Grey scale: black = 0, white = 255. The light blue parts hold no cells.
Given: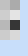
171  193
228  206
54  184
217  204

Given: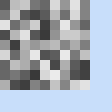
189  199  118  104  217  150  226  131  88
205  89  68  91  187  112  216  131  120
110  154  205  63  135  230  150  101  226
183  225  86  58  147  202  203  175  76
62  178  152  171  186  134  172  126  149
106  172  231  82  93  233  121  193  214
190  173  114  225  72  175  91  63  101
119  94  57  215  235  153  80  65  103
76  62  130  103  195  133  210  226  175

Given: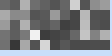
92  177  110  97  84  101  208  84  142  156  106
138  140  84  89  154  97  71  184  81  79  170
92  177  97  86  100  64  70  189  83  77  155
94  121  241  61  68  74  103  196  130  177  115
55  168  82  214  70  87  74  75  77  76  113

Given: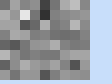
163  133  143  66  117  171  190  135  114
151  230  117  49  129  138  144  150  175
164  85  104  175  121  131  182  138  163
169  162  126  131  114  110  114  130  129
88  119  148  151  173  130  121  124  101
142  118  128  121  120  153  165  165  182
141  173  154  144  162  131  83  153  98
117  151  150  85  127  152  145  142  153

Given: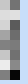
115  199
224  221
91  212
109  164
123  129
113  198
137  236
6  127

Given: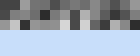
68  156  115  112  78  107  120  110  136  109  81  112  151  68
127  133  110  44  122  150  74  177  135  92  56  83  126  73
196  50  149  140  144  214  73  209  100  60  176  136  45  150

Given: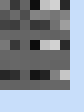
56  100  14  193  210  40  121
106  78  132  128  118  130  86
61  97  54  60  113  158  66
102  101  103  100  98  102  103
55  99  12  193  210  41  120
103  101  100  102  103  102  102
103  102  100  102  100  101  100
47  94  20  35  129  198  38
99  98  99  102  103  102  101

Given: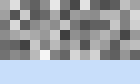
222  119  97  142  231  123  72  226  103  79  93  192  163  173
84  203  88  105  170  76  156  145  140  182  183  129  217  160
216  92  139  161  141  196  118  79  97  97  198  129  207  114
166  182  169  153  204  62  144  126  157  180  148  71  153  140
99  66  199  128  185  137  171  82  176  156  91  174  190  107
138  125  185  245  129  102  213  171  210  110  96  150  101  114
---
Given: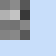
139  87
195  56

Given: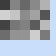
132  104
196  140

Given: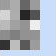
172  102
173  37

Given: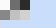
110  43
193  209

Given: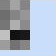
163  133
133  150

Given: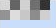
101  209
221  199
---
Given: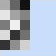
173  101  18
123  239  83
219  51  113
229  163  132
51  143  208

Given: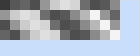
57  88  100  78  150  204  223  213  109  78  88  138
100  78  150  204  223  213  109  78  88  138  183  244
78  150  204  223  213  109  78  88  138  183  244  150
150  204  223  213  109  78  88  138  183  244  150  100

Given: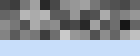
141  119  81  171  131  141  61  72  40  161  81  110  22  101
72  61  119  161  40  72  141  151  161  119  91  81  72  101
131  91  131  119  61  110  202  151  141  81  141  101  161  191
101  110  182  171  182  91  91  151  72  81  171  110  131  151

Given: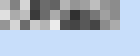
149  213  108  202  180  235  78  69  88  69  140  171
224  171  190  58  108  171  119  48  88  119  160  140
190  130  213  69  108  99  180  149  160  190  149  140

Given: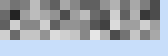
147  115  126  188  126  96  168  135  96  96  147  178  115  168  126  76
96  207  135  135  207  96  147  147  135  85  65  219  159  159  207  159
106  35  159  188  168  147  76  159  188  106  85  207  96  178  56  76
207  106  197  197  147  219  207  197  135  230  178  76  115  197  126  168

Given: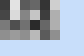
61  227  91  103  52  207
122  79  113  42  103  175
70  218  133  197  61  175
143  155  143  185  91  143

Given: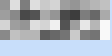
158  137  73  83  170  149  73  61  125  104  170
149  222  125  222  202  212  158  149  170  182  193
212  158  149  222  212  240  83  158  231  182  249
137  193  182  182  94  104  116  202  125  116  249
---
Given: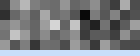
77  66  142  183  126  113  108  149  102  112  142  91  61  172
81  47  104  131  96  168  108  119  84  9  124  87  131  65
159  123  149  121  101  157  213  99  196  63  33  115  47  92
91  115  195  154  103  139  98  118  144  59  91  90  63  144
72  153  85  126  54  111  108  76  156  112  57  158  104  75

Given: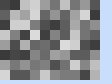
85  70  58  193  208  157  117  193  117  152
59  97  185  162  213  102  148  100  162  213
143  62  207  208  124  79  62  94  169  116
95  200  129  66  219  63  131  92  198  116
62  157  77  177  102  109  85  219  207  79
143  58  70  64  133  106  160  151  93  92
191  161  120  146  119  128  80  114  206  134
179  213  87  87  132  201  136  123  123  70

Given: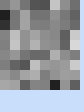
111  126  150  116  84  81  196  142
98  31  117  162  115  115  144  120
106  49  119  163  127  125  137  124
202  131  190  146  163  142  136  95
216  128  196  145  178  145  140  99
126  135  150  117  105  106  175  141
203  126  99  86  191  155  150  155
156  152  137  164  174  126  147  158
95  167  162  97  132  129  32  148

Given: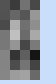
72  83  59  114
151  82  102  86
142  74  175  112
169  119  192  107
122  120  149  71
21  132  52  95
67  132  77  116
105  134  156  162

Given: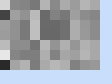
169  213  136  132  120  180  137  171  156  181
134  67  160  146  186  106  130  120  159  140
140  159  145  121  191  106  105  112  173  152
140  156  145  121  191  105  104  112  173  153
168  187  140  141  116  183  148  176  150  177
168  231  133  126  126  175  130  166  160  181
152  41  164  178  124  170  183  175  129  148

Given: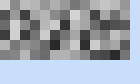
150  207  138  188  182  150  175  153  119  139  181  197  185
162  80  154  63  166  180  138  110  211  165  67  168  111
89  106  208  140  86  183  202  53  187  166  107  66  80
160  60  208  58  115  203  71  116  166  65  146  120  191
89  181  121  148  134  104  41  151  201  47  204  151  165
117  128  133  183  123  107  176  178  162  134  78  71  42
